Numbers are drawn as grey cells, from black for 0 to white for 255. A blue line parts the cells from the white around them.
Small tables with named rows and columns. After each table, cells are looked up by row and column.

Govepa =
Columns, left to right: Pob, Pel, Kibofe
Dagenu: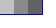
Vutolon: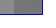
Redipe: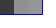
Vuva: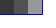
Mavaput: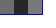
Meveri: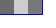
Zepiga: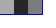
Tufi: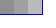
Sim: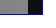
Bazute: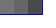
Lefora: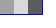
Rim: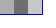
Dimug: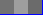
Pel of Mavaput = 39
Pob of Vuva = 56
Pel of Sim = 133
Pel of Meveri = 205
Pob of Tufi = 143
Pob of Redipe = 58
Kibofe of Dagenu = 98
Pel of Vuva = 82
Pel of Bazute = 102
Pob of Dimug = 114
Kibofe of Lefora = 92
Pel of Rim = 111
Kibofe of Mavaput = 121
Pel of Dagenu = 137
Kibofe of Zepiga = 125
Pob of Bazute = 116
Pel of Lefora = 217
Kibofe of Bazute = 74
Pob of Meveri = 107

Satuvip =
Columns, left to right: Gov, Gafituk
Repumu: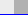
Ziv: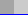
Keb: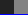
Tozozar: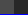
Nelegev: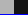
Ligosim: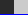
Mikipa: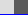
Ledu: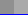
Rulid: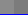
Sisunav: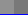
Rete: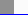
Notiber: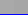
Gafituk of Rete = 251
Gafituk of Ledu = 170
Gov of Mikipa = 221
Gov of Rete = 144
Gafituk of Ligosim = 203
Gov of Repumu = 236
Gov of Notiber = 169
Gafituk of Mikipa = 91
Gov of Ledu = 144
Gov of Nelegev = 180
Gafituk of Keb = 131
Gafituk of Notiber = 166
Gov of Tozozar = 75
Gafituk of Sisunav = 121
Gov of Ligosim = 43
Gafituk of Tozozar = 40
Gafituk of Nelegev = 20
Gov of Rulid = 139
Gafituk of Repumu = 177
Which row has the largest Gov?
Repumu

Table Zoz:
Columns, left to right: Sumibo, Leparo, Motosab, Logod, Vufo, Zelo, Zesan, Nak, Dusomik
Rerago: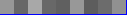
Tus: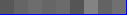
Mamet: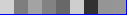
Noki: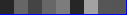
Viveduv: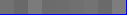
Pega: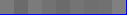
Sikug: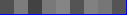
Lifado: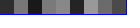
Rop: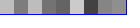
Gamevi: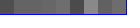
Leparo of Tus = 101
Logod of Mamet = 130
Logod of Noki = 103
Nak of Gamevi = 97
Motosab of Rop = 189
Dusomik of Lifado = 74
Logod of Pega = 114
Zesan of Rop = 66
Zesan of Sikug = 129
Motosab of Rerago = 168
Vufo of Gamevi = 110
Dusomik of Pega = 128
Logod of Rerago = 104
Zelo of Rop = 203
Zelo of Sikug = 84
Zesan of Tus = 131
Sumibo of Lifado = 46
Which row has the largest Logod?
Mamet

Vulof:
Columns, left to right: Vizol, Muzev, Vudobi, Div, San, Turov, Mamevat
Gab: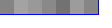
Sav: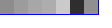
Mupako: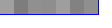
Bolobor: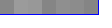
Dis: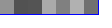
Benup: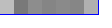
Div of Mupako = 142
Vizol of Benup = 190
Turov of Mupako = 130
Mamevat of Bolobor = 133
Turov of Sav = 46
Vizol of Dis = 147

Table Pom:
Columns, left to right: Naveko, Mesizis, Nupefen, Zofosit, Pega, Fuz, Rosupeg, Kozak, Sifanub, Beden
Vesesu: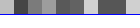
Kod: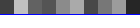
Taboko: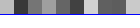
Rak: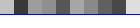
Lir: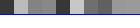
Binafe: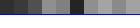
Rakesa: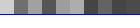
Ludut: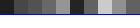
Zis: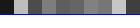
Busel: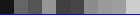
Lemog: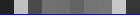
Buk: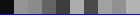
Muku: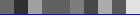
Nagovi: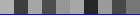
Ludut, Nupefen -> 82
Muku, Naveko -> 104
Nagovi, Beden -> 118
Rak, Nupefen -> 157
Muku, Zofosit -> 97
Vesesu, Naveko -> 191
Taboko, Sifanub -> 93

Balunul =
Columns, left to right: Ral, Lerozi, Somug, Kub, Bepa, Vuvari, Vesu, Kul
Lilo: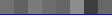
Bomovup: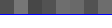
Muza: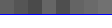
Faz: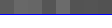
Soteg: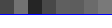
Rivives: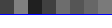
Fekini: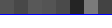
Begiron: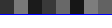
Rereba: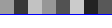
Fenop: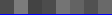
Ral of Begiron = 50
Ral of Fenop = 76
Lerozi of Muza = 85
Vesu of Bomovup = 82
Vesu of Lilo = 62
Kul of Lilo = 103
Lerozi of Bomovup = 118
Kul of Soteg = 121
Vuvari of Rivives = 85
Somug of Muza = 74
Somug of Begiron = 27
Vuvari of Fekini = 36
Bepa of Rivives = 109
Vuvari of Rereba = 203
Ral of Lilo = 114
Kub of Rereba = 151
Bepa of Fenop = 116
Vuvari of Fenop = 99

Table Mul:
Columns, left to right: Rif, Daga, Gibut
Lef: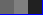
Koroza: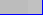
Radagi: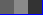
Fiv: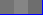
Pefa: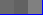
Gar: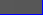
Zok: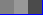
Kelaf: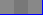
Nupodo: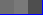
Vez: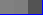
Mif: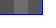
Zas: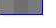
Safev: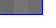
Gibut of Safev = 110
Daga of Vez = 126
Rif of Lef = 103
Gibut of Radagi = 51
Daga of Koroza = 188
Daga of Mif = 109
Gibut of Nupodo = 78
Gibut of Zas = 121
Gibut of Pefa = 128
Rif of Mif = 82
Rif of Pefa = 107
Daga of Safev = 117

